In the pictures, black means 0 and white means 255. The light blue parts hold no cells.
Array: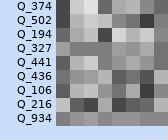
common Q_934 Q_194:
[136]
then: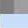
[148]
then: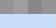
[148]
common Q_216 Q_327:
[170]
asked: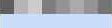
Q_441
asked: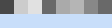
Q_374
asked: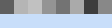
Q_106

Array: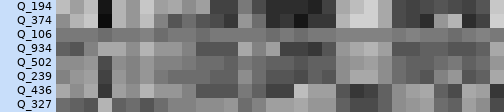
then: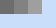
[159]
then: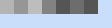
[75]
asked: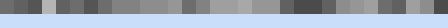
Q_327
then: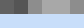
[109]
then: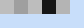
[150]
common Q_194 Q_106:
[121]
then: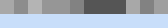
[66]

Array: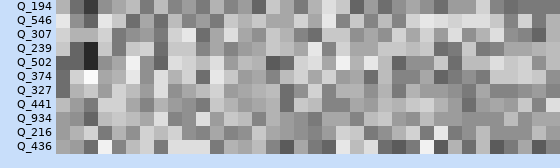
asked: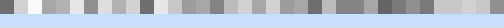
Q_374
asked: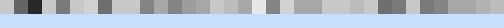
Q_239

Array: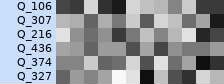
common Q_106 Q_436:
[69]
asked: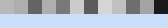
Q_307
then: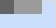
[80]
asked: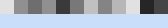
Q_216
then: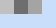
[26]
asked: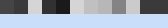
Q_106

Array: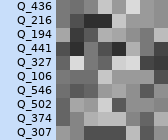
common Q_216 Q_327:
[121]
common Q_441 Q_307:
[80]
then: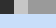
[143]
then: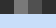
[176]
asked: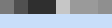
Q_216

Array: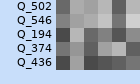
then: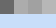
[96]
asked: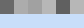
Q_502
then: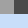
[85]

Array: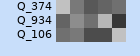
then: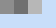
[55]
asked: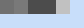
Q_106
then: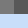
[100]
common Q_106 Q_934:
[112]

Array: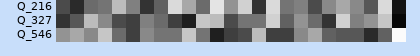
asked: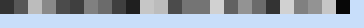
Q_327
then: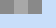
[87]
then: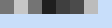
[63]
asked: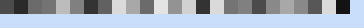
Q_216
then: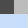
[63]

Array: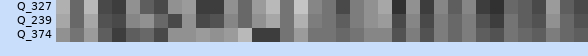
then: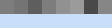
[73]
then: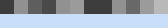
[116]
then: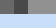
[155]

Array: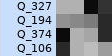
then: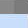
[41]
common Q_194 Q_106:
[41]
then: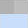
[156]
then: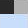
[189]
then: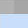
[41]
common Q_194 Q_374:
[41]

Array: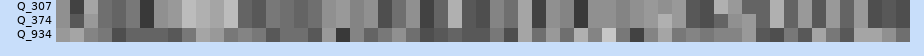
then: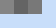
[144]
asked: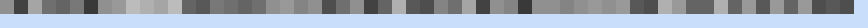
Q_307
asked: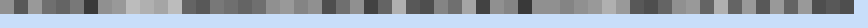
Q_374
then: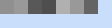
[100]
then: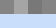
[120]

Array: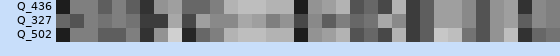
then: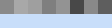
[127]
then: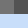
[147]
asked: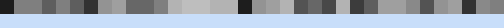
Q_436
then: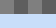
[50]
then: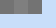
[60]

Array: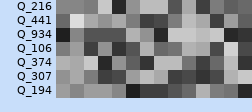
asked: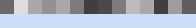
Q_441
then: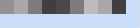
[157]
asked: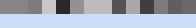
Q_216
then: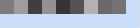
[178]
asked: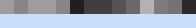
Q_194

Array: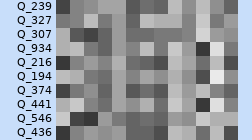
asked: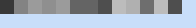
Q_436
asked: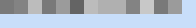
Q_327
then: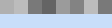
[200]

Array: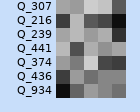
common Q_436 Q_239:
[155]
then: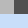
[174]
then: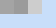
[195]
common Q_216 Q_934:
[14]
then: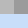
[174]

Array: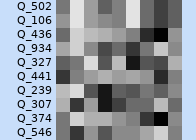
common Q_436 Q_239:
[187]
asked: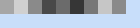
Q_934
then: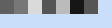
[73]
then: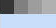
[157]

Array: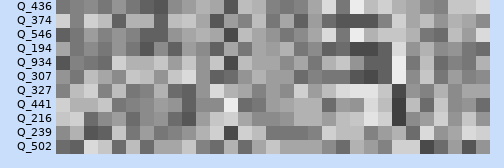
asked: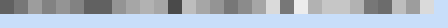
Q_546
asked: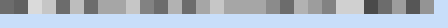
Q_502
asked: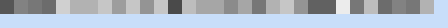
Q_934
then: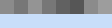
[178]
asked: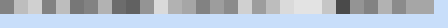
Q_327

